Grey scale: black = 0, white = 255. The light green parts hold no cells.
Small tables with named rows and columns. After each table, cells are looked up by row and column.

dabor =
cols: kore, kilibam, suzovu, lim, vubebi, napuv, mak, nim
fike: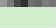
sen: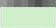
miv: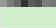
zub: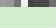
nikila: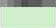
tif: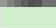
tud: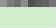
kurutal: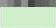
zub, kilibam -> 150
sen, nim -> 116
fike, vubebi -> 113
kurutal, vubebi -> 67
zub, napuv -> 73
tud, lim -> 141
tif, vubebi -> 81

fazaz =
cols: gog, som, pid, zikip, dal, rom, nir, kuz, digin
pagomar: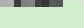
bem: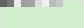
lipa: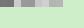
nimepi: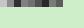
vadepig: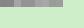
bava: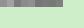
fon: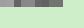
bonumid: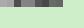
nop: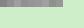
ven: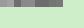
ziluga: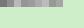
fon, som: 162
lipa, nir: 208
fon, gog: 159
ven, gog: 154
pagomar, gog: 175
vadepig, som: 135
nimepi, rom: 80
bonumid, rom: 85
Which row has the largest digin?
bem

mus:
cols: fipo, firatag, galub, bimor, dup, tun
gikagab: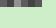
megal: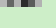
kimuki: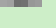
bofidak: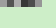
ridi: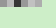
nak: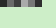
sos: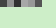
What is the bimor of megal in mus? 43
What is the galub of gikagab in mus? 145
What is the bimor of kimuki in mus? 113
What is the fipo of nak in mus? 41
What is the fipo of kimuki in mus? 164
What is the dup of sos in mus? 152
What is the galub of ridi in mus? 54
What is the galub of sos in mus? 49
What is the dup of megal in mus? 91
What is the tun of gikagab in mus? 87
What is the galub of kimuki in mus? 110
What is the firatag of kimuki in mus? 160
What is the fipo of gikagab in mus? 97
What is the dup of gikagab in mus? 67
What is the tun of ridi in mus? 173
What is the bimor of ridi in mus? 152
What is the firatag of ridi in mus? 187

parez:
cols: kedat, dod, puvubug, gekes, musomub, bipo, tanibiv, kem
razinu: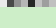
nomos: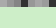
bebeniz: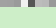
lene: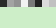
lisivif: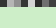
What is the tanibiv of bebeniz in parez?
185
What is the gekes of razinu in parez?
182
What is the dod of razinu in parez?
73
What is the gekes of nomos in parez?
49
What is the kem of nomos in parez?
50
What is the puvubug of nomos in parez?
133
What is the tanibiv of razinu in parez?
158
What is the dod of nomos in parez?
150
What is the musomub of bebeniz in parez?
85
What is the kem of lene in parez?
193
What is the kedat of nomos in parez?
170
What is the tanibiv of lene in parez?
219
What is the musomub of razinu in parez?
38
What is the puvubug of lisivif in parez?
144
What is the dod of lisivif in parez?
181
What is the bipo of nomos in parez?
166
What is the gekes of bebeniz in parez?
240

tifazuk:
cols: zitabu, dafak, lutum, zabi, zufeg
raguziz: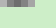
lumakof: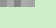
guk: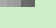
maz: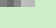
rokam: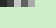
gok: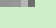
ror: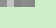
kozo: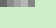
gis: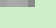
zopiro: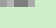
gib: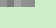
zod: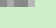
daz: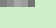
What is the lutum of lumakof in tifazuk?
133
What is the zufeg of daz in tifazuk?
116
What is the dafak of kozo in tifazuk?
139
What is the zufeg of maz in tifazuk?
185
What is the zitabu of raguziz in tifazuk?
180
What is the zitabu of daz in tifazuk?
127
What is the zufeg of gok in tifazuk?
110
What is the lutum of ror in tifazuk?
132
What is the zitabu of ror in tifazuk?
144
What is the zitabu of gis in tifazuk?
162
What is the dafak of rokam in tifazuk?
70
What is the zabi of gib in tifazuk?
145
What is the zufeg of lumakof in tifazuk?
165
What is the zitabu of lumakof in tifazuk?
147
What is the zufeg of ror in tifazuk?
135
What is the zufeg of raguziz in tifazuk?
165
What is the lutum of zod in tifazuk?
138
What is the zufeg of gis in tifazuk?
138
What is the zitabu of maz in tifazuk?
128
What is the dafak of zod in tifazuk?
170
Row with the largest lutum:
rokam

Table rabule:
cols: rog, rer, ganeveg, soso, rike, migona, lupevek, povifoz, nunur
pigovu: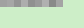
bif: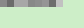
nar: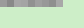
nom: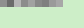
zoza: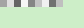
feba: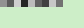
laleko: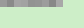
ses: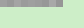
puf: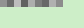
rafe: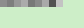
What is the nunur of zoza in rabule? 191
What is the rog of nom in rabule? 143
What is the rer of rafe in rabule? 126
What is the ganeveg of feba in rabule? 207
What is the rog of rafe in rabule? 141
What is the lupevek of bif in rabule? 149
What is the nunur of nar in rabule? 168
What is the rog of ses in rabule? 160
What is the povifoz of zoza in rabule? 113
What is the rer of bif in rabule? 107
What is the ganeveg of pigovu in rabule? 148
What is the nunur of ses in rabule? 150
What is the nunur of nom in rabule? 167
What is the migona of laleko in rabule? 148
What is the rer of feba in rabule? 91
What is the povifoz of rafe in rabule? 82
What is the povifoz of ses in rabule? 168
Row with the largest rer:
zoza

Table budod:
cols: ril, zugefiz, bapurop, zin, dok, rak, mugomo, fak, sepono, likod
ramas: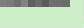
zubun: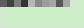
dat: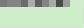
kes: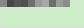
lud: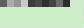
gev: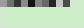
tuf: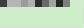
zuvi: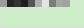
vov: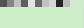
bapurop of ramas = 112
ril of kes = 135
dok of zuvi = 86
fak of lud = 67
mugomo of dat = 132
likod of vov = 188
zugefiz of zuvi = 37
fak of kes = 110
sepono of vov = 37
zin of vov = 94
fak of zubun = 166
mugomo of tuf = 105
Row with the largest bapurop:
vov

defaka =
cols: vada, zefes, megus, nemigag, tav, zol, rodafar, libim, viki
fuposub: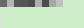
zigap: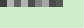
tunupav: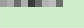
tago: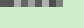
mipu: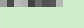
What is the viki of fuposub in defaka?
192
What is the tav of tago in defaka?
159
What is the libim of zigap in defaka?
76
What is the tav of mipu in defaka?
66
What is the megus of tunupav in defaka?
110
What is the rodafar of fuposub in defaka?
77
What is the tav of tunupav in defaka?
59
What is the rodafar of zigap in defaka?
166

